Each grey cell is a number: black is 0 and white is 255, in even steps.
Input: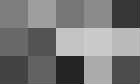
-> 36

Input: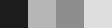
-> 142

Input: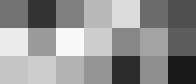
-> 178

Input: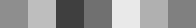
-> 63

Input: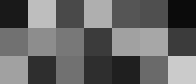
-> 113

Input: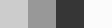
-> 54

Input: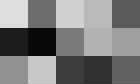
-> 61
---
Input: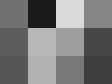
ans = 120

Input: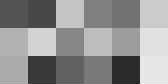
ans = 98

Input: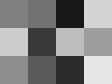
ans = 43

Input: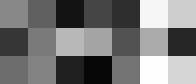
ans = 32

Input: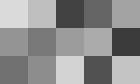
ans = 210

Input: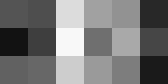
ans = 205

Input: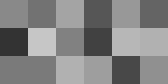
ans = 177

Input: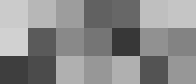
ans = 176

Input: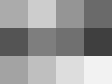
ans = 221
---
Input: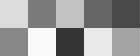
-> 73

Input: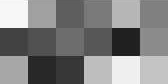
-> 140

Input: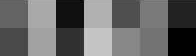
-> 35

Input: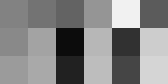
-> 205

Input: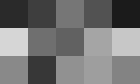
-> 199

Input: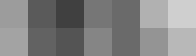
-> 207
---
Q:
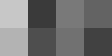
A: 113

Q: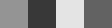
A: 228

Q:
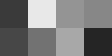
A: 168

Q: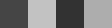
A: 50

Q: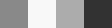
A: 172

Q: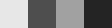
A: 161
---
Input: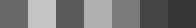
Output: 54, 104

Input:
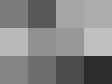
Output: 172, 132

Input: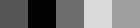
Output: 158, 86

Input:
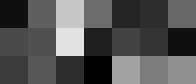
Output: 102, 59

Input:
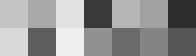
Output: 45, 218

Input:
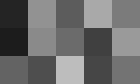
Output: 123, 99
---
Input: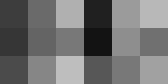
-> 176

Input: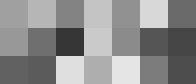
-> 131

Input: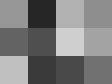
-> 177

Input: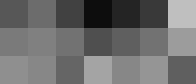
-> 65

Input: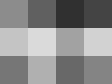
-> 48

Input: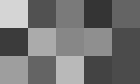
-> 122
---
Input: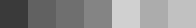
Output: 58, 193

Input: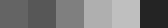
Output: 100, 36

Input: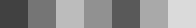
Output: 65, 218

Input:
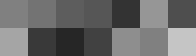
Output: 128, 197

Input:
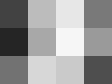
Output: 66, 78

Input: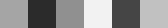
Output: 165, 193
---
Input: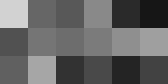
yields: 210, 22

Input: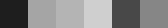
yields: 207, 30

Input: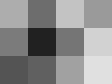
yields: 224, 33

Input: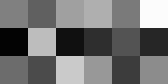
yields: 252, 3

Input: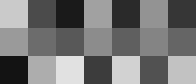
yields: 225, 19

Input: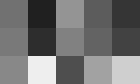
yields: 238, 32

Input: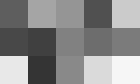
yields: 246, 52

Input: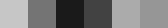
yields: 198, 26

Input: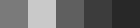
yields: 201, 40

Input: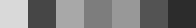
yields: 217, 44
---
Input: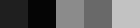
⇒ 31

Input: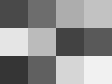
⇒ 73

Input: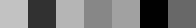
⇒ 194

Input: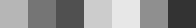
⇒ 182

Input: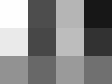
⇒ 254

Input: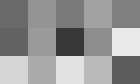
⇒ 106

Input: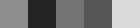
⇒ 141

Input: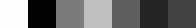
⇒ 253

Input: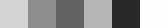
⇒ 211
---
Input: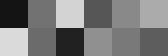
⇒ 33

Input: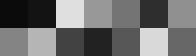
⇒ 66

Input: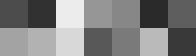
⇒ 216

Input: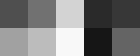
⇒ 248

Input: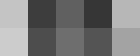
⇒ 110

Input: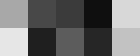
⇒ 92

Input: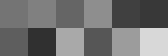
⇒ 169

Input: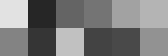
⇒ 193
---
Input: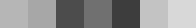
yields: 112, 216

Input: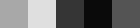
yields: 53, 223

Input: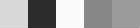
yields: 250, 250

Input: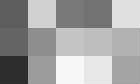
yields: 196, 247

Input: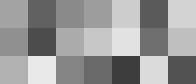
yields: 199, 233

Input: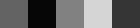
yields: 129, 213
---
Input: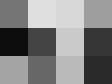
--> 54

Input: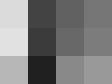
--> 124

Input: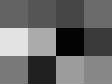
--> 58

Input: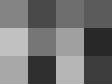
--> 40

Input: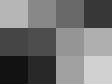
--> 175

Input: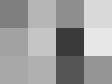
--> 231

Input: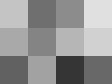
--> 209
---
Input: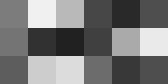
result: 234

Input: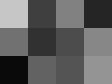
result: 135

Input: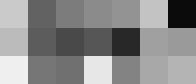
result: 154

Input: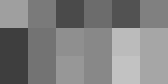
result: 166

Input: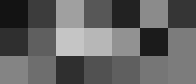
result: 124

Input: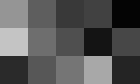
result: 71

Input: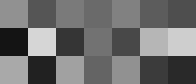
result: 206

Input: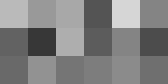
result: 76

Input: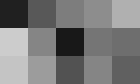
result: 110

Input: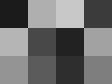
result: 162
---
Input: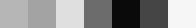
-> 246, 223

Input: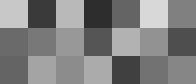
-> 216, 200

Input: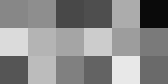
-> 232, 219

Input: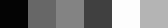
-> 253, 180

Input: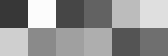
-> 252, 223

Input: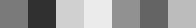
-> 235, 208
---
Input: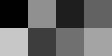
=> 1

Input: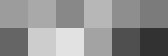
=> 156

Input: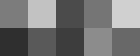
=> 124

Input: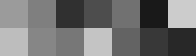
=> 155

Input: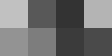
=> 193

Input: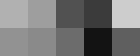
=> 177

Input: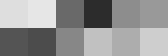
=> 222
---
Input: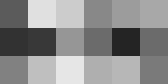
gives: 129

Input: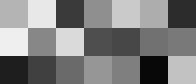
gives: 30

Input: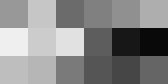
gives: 190

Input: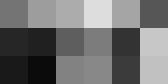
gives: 25

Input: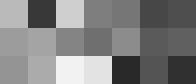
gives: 148

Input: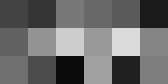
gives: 112
